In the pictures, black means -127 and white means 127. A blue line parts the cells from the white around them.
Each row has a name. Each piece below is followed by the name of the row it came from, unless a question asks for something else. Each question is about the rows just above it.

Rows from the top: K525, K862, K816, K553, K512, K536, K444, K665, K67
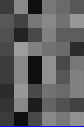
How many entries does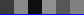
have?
6
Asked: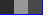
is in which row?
K444
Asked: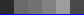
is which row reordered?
K553
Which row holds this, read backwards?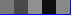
K512
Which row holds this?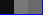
K525

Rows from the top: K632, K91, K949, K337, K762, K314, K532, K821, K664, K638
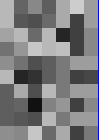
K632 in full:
[ 56 -27   8 -33  42  77  29]
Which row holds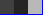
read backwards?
K949

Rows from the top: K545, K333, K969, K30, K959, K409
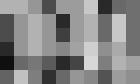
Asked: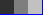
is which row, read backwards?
K409
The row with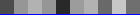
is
K333
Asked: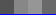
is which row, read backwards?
K409
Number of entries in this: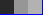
3
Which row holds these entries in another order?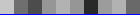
K333

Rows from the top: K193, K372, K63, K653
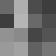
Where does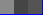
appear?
K63
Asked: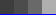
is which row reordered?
K193
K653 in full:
[ 26  34 -30  -9]
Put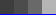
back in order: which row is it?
K372

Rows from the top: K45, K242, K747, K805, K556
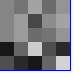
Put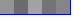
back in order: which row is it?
K45
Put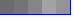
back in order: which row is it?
K45
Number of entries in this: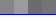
4
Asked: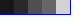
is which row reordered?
K556
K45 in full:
[  5 -11  35 -19  20]
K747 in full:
[  5  27 -19 -11  20]
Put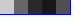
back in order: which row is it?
K805

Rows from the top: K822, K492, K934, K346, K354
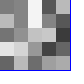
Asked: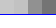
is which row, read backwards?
K934
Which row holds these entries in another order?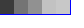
K934
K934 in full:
[-11  17  66  72 -68]
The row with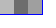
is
K354
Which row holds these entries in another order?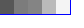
K822
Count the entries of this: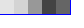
5

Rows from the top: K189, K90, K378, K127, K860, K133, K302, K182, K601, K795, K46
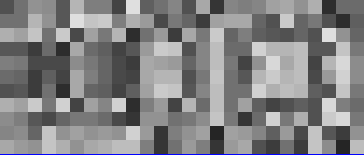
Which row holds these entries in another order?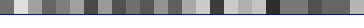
K378
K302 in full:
[-46 -40 -67 -14 -82  40 -26 -32 -60 -32  33  74  68 -40   5  61 -14 -14
  81  47  61  53 -32 -46  68  -7]

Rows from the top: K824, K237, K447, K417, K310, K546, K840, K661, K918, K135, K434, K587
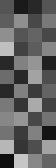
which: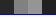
K310
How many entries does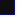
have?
1
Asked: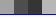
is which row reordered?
K434
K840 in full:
[-87   1 -68 -27]

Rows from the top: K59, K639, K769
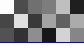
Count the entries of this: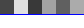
6
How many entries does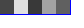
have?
5
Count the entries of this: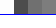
4
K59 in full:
[125 -51 -15  -2  63 -96]
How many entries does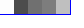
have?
5
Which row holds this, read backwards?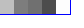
K59

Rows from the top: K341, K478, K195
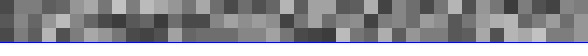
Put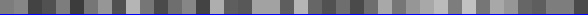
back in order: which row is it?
K341
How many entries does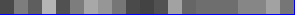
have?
21
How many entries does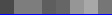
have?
8

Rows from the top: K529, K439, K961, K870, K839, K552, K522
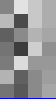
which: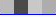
K439
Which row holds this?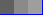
K552

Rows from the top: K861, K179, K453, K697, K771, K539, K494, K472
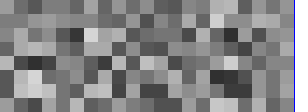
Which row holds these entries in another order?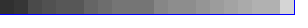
K453
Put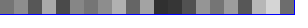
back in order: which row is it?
K539
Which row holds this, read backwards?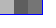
K494
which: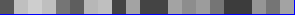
K494
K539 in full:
[-40  55  85 -18 -10  13 -40  42 -53   6 -10  13  49 -26  35 -79 -73 -46
  21 -10  28]

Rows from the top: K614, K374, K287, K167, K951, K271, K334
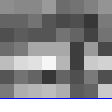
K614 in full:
[ 14   8   8  26 -19 -12   1  20]
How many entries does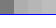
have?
4
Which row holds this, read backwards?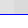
K951
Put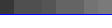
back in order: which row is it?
K271
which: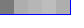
K334
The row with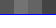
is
K287
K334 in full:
[ -5  46  54  61  46 -35 -27  74]

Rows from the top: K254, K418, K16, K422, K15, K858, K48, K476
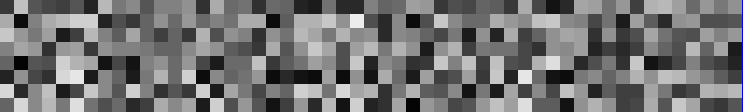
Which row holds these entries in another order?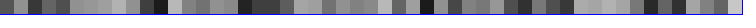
K16
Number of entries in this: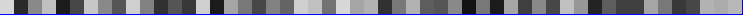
53

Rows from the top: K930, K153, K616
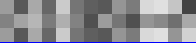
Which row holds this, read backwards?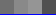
K153
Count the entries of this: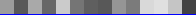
14

